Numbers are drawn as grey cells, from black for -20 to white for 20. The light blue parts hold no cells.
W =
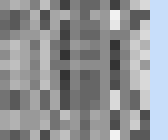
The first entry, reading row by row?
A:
4
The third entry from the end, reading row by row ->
4
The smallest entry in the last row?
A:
-8
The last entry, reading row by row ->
-6
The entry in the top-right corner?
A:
14
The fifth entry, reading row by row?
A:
10
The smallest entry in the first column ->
-4
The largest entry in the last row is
18
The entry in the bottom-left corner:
-2
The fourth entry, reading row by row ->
0
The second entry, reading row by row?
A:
8
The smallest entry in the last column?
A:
-8
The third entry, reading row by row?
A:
6

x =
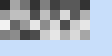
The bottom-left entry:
0
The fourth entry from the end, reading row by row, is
16
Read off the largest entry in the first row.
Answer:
6
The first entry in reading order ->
-14
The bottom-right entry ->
6
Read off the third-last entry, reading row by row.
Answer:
8
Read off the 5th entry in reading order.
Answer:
0
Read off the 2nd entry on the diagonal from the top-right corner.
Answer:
-6
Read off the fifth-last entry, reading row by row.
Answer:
12
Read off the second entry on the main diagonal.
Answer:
10
